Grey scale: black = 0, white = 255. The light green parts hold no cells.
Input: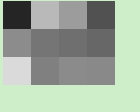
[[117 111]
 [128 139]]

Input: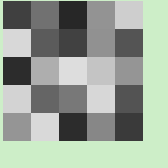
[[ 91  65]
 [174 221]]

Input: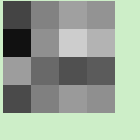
[[144 205]
 [105  80]]

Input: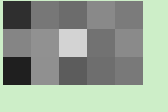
[[145 211]
 [144  92]]

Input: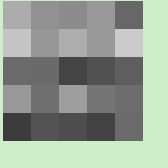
[[151 173]
 [106  68]]

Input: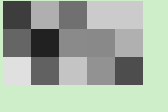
[[ 33 138]
 [ 97 196]]

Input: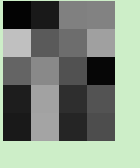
[[ 90 109]
 [137  81]]
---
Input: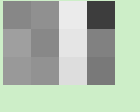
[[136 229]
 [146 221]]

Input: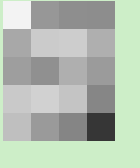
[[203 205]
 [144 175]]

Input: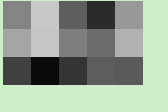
[[197 126]
 [ 10  52]]

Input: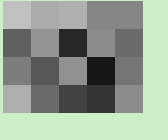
[[148  40]
 [ 87 144]]

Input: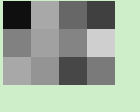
[[161 132]
 [148  71]]

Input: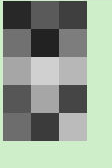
[[ 34 125]
 [208 183]]

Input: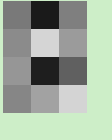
[[213 155]
 [ 30  96]]
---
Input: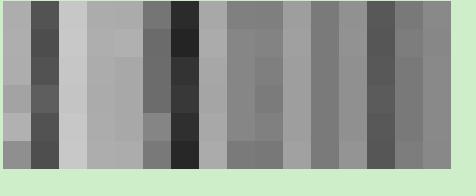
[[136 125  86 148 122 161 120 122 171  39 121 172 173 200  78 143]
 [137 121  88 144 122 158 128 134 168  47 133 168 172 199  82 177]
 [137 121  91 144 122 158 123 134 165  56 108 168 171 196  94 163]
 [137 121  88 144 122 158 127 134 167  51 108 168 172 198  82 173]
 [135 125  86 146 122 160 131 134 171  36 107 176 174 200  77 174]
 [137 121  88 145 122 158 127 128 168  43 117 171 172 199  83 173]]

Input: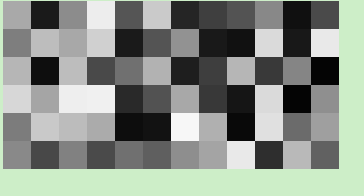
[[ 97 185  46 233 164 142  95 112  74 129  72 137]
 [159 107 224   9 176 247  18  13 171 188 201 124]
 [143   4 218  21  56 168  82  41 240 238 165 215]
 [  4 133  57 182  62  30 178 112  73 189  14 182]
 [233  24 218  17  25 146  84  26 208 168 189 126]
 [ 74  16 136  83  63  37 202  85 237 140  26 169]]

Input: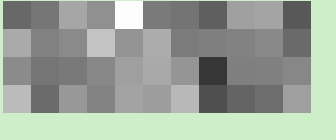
[[159 110 100  79 184 157 163 131 152 107 187]
 [135 128 127  54 149 169 159 136 121 117 139]
 [106 137 130 127 123 172 147 195 138 129 170]
 [ 88 164 160  95 116 122 253 144 166 118 104]]

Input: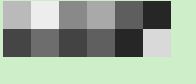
[[217  38  95  67 109  69]
 [ 38  94 169 137 237 186]]

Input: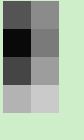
[[202 179]
 [157  69]
 [122   9]
 [139  84]]

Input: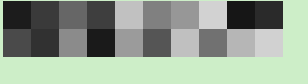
[[209 182 113 192  85 155  26 139  49  74]
 [ 42  22 210 151 128 193  62 102  58  28]]
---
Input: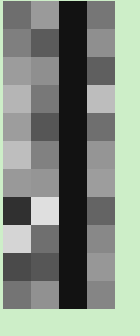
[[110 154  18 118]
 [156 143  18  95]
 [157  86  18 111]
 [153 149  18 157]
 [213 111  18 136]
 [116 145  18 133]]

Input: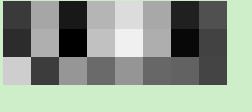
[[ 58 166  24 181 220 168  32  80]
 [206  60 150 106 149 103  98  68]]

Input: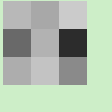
[[184 168 203]
 [173 195 138]]

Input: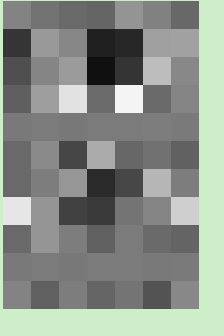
[[131 114 105 101 148 129 104]
 [ 79 133 155  16  52 189 136]
 [121 123 120 123 123 125 122]
 [105 125 150  42  71 182 125]
 [105 149 125  96 123 106 100]
 [131  96 125 101 116  83 136]]

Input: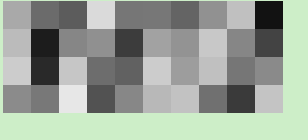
[[169 107  92 218 118 119 100 145 192  18]
 [204  41 198 109  97 204 157 192 118 138]]

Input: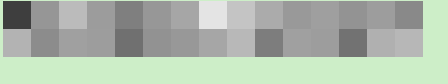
[[ 62 150 187 156 127 151 166 228 196 171 153 159 147 157 137]]

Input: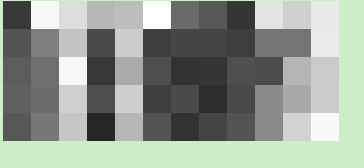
[[ 56 247 221 183 189 255 106  87  53 227 208 233]
 [ 92 110 247  55 170  78  50  53  79  75 181 202]
 [ 87 119 198  38 182  83  50  68  83 137 210 249]]
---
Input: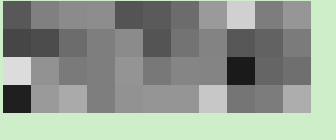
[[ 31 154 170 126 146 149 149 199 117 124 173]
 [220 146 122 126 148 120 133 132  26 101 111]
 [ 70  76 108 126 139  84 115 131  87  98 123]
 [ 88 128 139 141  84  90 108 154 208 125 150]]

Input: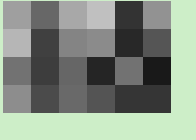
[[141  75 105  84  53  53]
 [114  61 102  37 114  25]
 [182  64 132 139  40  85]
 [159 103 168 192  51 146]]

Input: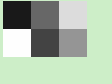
[[254  67 149]
 [ 25 103 220]]

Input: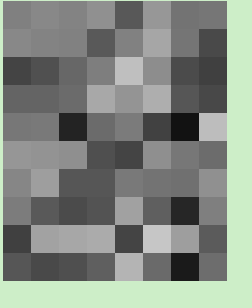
[[ 86  73  79  95 180 106  26 109]
 [ 64 162 167 171  68 198 158  91]
 [124  89  75  83 161  95  38 127]
 [134 158  86  86 121 115 112 144]
 [150 147 143  79  68 143 119 108]
 [119 121  35 107 123  65  18 189]
 [100 100 107 168 148 174  86  72]
 [ 68  80 103 126 191 141  75  64]
 [136 131 129  89 129 166 117  73]
 [128 136 131 144  88 151 115 118]]

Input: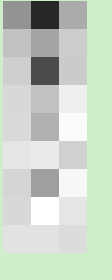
[[226 226 220]
 [216 255 229]
 [213 159 247]
 [229 235 208]
 [217 177 251]
 [216 194 239]
 [207  75 203]
 [193 164 205]
 [147  38 171]]

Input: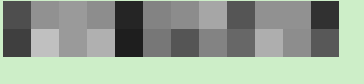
[[ 63 192 154 176  30 119  85 131 103 174 141  88]
 [ 78 145 154 141  37 131 140 166  85 145 145  49]]
